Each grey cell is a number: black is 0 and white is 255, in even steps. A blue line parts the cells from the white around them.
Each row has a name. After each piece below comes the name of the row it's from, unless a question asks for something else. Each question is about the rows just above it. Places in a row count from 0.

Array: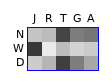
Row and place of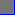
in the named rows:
N, 4
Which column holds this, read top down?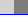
G
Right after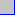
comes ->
[188]
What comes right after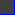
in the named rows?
[125]

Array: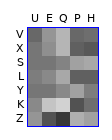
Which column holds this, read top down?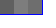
H
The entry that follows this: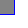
[161]

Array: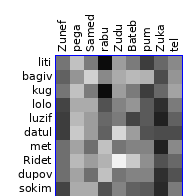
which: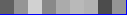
bagiv
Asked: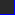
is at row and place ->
sokim, 7

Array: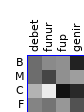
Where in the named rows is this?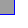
M, 3
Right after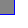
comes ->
[116]
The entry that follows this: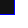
[41]
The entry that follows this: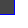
[144]
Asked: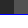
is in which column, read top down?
genir
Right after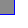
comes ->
[144]

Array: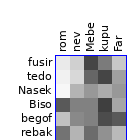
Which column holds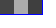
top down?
kupu
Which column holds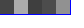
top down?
kupu
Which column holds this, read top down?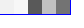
rom
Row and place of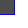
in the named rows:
begof, 3
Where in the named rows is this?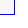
Nasek, 0
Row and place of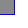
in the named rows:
begof, 1

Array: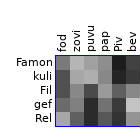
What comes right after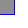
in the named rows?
[28]
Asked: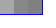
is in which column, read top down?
zovi
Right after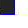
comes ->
[58]

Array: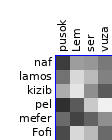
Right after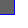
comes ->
[143]
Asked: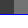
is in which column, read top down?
pusok
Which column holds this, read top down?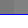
vuza

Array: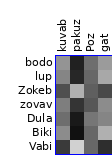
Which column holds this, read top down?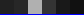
pakuz
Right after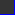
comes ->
[87]
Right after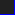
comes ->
[110]
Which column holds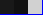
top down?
pakuz
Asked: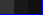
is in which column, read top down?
pakuz
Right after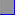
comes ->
[33]
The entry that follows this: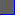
[73]

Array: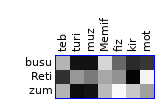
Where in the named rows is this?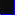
zum, 1
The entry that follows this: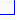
[200]
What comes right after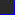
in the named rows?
[55]

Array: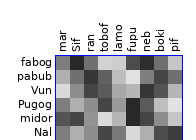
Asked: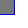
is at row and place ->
Nal, 4
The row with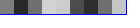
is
fabog

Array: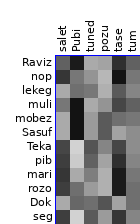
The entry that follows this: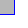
[19]
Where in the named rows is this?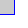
pib, 1
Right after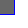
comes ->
[111]
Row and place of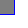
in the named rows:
mari, 2
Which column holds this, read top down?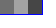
tase

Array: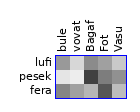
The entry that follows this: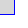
[139]
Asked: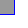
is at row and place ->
lufi, 0
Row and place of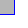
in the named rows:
fera, 2
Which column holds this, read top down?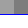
Fot
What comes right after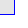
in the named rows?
[237]
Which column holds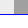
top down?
vovat
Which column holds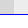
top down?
vovat

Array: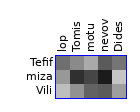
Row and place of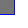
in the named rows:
Tefif, 4
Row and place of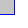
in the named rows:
miza, 4
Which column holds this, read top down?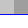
Dides
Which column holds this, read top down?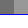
lop
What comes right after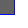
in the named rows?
[91]

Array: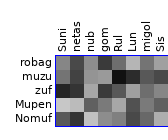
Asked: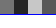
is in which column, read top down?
Suni
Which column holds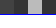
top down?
netas
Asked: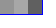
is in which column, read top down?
nub

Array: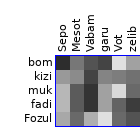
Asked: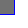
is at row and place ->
kizi, 5
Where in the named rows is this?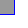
kizi, 0
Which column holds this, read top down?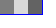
Vot
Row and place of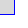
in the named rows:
muk, 4

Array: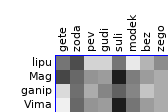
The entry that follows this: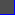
[211]
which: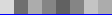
ganip
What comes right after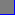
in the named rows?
[156]
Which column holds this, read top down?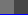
gete
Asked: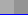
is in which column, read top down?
pev

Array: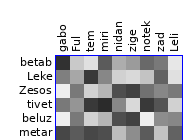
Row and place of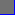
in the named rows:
Zesos, 6
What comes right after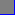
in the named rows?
[167]
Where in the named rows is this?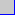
betab, 1
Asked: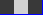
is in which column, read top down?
tem
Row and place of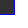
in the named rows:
betab, 0

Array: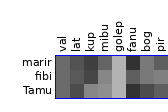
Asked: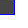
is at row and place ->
fibi, 2
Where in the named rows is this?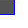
marir, 1
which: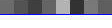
marir
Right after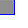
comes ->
[179]
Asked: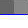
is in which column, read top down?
mibu
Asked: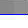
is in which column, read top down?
mibu

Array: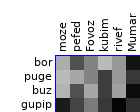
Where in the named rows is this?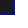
gupip, 0
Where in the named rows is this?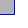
buz, 0
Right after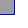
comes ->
[12]
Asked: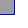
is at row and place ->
buz, 4
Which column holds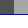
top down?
pefed
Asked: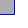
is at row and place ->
bor, 0
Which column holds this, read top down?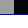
rivef

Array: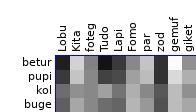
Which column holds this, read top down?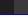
Lobu
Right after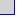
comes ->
[130]
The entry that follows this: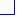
[144]
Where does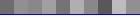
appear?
kol
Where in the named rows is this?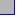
buge, 5
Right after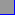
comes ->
[81]

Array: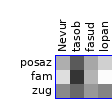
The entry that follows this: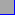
[208]
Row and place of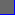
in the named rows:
zug, 1
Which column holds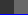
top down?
tasob

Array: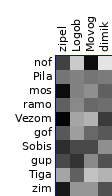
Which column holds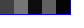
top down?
zipel
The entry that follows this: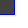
[202]

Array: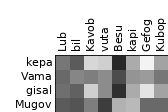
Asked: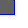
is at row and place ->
gisal, 1
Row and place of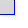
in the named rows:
kepa, 2
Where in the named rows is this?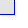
gisal, 6
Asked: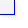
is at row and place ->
kepa, 6

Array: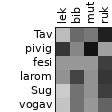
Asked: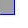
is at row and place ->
pivig, 3
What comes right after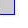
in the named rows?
[114]
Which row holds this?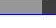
fesi
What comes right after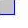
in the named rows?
[114]
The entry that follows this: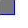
[32]
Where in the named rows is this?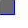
Tav, 1

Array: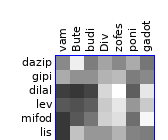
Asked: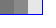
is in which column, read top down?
gadot
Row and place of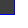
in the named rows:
dilal, 0
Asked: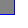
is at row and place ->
lis, 5

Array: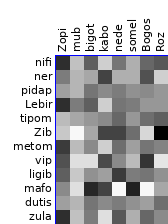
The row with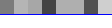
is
ner
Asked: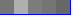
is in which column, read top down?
nede
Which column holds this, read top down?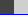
kabo

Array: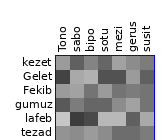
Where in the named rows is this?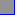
tezad, 0
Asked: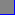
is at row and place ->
kezet, 2
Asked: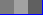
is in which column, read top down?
gerus
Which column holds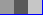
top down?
Tono

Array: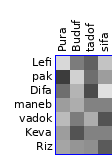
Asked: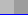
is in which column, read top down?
Pura
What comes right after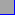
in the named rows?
[149]
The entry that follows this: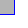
[75]
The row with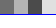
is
Difa

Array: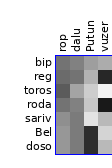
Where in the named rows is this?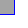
toros, 1
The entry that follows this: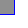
[123]

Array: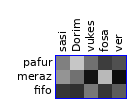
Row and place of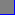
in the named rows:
pafur, 0
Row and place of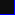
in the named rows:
meraz, 4
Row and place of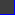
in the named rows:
pafur, 3
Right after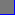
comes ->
[54]
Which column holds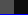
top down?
ver
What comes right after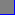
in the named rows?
[198]
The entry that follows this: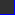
[120]

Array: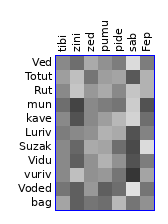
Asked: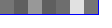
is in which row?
Voded
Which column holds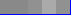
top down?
zed
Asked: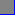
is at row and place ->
Luriv, 6
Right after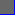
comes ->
[170]

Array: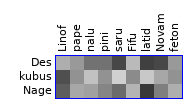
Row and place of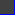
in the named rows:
Des, 6
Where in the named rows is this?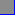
kubus, 5
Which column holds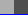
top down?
Linof
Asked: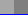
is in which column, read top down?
Novam
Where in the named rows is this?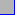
Nage, 5

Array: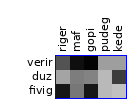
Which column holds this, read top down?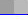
pudeg
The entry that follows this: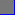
[22]
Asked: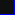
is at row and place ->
verir, 1
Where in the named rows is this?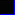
verir, 2
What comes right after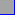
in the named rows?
[125]
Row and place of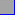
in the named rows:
duz, 0

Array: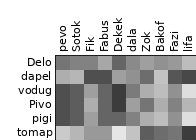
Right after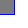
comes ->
[174]
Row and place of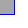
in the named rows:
Delo, 3
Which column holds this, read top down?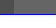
Fabus

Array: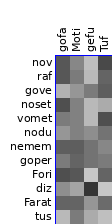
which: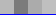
tus
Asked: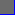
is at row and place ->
Farat, 3
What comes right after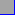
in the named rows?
[53]
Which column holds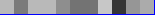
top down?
gefu
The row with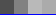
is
noset

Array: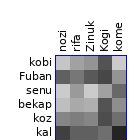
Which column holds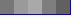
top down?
rifa
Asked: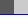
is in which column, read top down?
Zinuk
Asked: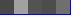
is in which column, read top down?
Kogi
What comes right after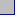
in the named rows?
[169]
